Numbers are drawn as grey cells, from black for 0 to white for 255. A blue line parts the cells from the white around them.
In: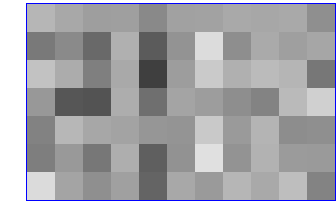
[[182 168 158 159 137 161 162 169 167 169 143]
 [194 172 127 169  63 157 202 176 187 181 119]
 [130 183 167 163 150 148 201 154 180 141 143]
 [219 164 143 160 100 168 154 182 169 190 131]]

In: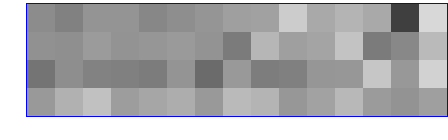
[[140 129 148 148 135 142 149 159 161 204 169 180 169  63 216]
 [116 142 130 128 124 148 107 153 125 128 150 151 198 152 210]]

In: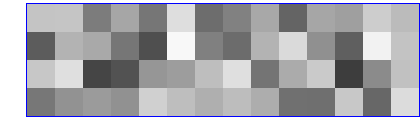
[[196 197 124 166 118 222 109 129 168 100 166 159 205 187]
 [199 223  69  82 150 157 190 223 116 171 202  61 139 193]]

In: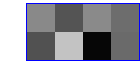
[[137  84 138 109]]

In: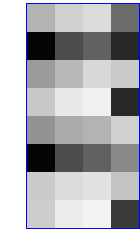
[[179 208 220 108]
 [155 184 216 202]
 [147 171 179 208]
 [203 219 225 195]]

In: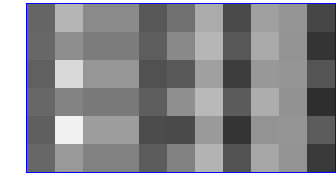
[[101 181 138 138  87 113 171  74 160 149  70]
 [ 96 217 150 150  81  89 160  61 152 149  85]
 [ 95 241 157 157  76  74 154  52 147 149  92]]

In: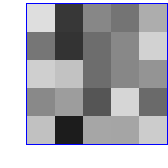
[[222  55 135 116 173]
 [207 194 109 135 148]
 [193  28 166 165 204]]

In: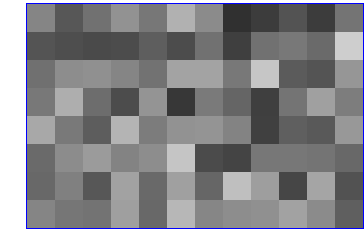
[[133  87 113 146 119 177 139  48  60  83  60 116]
 [112 141 144 133 114 163 163 120 198  91  84 150]
 [168 121  93 180 124 146 148 131  64  95  89 152]
 [104 128  87 162 105 160 102 191 158  70 165  82]]

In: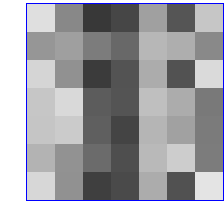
[[223 136  56  70 160  85 198]
 [213 145  59  83 172  82 218]
 [197 203  95  68 181 161 123]
 [215 145  63  74 172  81 228]]
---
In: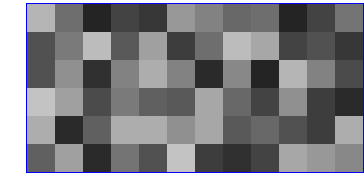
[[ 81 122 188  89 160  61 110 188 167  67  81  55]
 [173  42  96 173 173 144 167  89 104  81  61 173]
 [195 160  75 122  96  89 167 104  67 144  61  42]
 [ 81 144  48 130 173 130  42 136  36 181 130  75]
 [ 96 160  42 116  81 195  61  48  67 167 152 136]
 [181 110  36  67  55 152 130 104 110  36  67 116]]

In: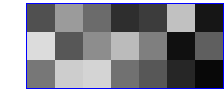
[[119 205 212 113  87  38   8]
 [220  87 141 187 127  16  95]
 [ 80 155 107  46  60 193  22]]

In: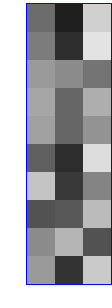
[[124  45 227]
 [ 95  45 221]
 [108  30 208]
 [154  51 202]
 [ 82  88 187]
 [166 102 174]
 [160 102 147]
 [195  57 132]
 [154 139 116]
 [139 180  82]]

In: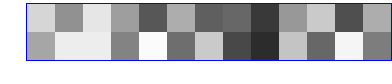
[[166 237 237 131 251 110 202  72  44 196 103 245 125]
 [214 145 230 158  87 173  95 103  57 152 202  79 173]]

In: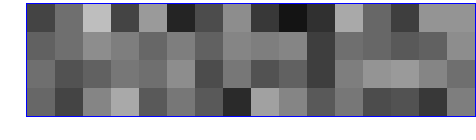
[[ 68 111 190  68 154  36  76 141  56  20  48 169 103  62 148 148]
 [ 97 111 141 126 103 126  97 133 126 133  62 111 103  89  97 141]
 [103  68 133 169  89 119  89  42 161 133  89 119  76  82  56 126]
 [111  82  97 119 111 141  76 119  82  97  62 126 148 154 133 111]]

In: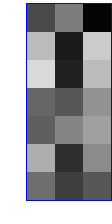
[[187  26 203]
 [217  33 187]
 [ 95 132 160]
 [102  87 146]
 [174  46 139]
 [110  62  87]
 [ 74 125   5]]
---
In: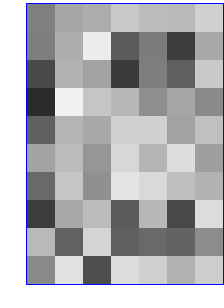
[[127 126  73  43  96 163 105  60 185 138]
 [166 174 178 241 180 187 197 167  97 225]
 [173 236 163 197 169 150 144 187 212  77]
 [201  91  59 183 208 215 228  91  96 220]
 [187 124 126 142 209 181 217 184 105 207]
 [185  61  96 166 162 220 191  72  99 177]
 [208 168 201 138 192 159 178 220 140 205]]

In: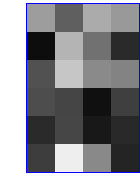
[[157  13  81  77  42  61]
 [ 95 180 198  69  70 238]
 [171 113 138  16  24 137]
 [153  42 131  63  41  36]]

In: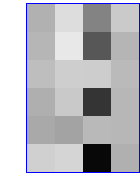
[[177 182 190 175 169 208]
 [221 232 206 201 163 213]
 [131  87 205  52 185   8]
 [202 181 186 183 183 176]]

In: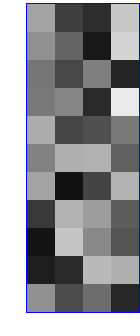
[[164 144 117 121 172 129 163  56  19  30 145]
 [ 62 100  71 134  70 175  18 178 196  41  75]
 [ 45  24 127  42  80 177  67 157 137 185 109]
 [200 211  36 234 121  96 178  92  84 175  40]]

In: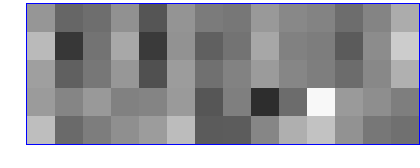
[[150 186 159 155 190]
 [102  55  96 133 106]
 [110 115 119 153 125]
 [145 168 151 129 143]
 [ 85  58  80 132 156]
 [148 146 156 154 188]
 [123  96 112  86  91]
 [119 115 130 127  92]
 [153 167 155  45 134]
 [136 129 134 108 175]
 [131 125 126 248 194]
 [109  91 108 154 146]
 [132 140 136 142 119]
 [172 204 176 126 112]]

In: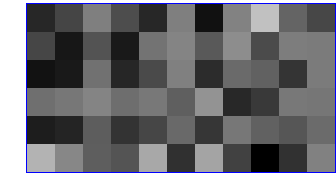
[[ 39  70  18 111  29 179]
 [ 69  23  25 119  36 135]
 [127  83 113 132  93  94]
 [ 77  25  38 110  51  84]
 [ 39 115  74 120  70 168]
 [127 132 128  95 105  48]
 [ 17  89  44 147  54 164]
 [130 141 106  40 119  65]
 [193  75  97  57  97   0]
 [100 125  52 120  86  49]
 [ 71 123 123 118 107 129]]
